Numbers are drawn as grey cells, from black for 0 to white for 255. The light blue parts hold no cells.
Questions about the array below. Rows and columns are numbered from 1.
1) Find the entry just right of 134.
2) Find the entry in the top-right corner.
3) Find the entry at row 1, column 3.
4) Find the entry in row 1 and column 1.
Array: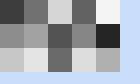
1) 37
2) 244
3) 214
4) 60
